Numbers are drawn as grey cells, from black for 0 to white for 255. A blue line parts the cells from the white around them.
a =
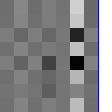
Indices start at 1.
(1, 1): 110
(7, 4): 94
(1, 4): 125
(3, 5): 120
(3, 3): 126
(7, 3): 116
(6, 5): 116
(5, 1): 126
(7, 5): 117
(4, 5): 116
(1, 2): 135
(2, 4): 124
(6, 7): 107

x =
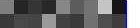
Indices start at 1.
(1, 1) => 127
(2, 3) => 68
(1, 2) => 37
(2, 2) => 72
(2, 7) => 113

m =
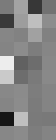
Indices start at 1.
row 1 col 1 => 123
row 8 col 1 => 133
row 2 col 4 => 141
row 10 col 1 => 135
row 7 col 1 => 136
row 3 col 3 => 161
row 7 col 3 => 125
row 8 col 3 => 123
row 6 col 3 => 122
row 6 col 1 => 202
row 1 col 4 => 114
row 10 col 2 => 139
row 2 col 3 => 191

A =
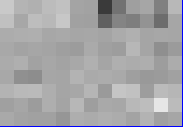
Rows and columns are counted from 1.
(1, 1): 201
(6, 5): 165
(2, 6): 161
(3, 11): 165
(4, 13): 155
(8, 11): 189
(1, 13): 184
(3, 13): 166
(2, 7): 160
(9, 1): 169
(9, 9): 172
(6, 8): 172
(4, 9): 157
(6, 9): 169
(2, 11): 147
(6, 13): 161
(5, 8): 165
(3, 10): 176
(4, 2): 163
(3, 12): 167
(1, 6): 164
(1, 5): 193
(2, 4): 184
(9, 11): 179
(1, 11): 166
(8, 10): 184
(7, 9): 197
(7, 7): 181
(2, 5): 199
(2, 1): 192
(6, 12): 155
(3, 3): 175
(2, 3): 189

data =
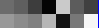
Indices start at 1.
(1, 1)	108
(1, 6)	92
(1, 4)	4
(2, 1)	153

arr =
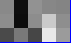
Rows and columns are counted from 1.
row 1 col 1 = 137
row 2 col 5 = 142
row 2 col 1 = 141
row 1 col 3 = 146
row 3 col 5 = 155

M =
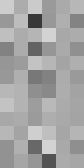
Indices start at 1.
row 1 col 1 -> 205
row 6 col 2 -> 175
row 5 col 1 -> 150
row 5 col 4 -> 182
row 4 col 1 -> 130
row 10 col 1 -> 183
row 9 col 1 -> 168
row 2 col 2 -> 189
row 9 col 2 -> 171
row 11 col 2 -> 176
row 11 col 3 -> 104
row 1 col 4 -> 154
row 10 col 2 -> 164
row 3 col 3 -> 181
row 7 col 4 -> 137
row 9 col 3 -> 155
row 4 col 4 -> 150
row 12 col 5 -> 171
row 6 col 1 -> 152
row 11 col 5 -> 169
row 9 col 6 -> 164
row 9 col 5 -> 169

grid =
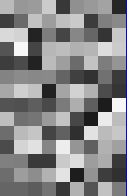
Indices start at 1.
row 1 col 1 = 186
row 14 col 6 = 178
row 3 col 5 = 69
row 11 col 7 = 95
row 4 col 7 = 181
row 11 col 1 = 75
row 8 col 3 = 94
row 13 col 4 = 178
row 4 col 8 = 221
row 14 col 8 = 194
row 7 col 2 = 207
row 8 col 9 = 246
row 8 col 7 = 95
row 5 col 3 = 34
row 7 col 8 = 76
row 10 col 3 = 197
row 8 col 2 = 80
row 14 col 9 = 124
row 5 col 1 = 61
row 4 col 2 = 247
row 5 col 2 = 75
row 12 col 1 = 128
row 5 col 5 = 158
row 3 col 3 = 35
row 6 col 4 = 137
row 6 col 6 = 64
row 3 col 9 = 200
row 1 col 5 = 56
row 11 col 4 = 133
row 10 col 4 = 68
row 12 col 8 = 172
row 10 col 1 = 109
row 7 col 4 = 33
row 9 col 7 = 26

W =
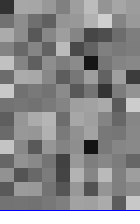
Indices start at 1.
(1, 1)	50
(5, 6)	139
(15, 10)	200
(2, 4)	96
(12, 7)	126
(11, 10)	137
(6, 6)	119
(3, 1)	171
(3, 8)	78
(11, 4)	150
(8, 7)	162
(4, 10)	125
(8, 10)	204
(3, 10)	126
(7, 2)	113
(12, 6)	153
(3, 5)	158
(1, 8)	148
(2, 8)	207
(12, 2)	146
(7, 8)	52
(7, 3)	121
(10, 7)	163
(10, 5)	122
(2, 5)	149
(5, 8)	118
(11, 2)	136
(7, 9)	124
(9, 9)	103
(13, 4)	124
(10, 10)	136
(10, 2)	152
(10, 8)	120
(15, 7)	160
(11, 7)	19
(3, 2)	141
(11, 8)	121

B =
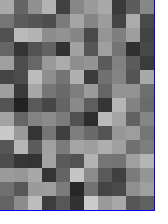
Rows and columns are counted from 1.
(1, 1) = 169
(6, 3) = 188
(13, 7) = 140
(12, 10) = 159
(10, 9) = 151
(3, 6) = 134
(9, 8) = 186
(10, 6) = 126
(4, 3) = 82
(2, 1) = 117
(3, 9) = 127
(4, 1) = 101
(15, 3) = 189
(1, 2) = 100
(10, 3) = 52
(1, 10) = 92
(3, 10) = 158
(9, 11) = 133
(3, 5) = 146
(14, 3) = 155
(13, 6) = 197
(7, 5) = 106
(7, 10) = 147
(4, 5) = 50
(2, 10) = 171
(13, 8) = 90
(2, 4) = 78
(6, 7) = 60
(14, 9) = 73
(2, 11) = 73
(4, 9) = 116
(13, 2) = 151
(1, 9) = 58

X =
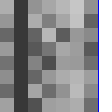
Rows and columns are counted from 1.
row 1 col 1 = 174
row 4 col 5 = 167
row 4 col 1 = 154
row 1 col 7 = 145
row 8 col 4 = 159
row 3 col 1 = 103
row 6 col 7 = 158
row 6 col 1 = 142
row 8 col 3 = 81
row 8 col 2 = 56
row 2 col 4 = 127
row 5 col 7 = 111
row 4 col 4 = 118
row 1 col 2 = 56
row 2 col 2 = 56
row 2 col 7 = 99
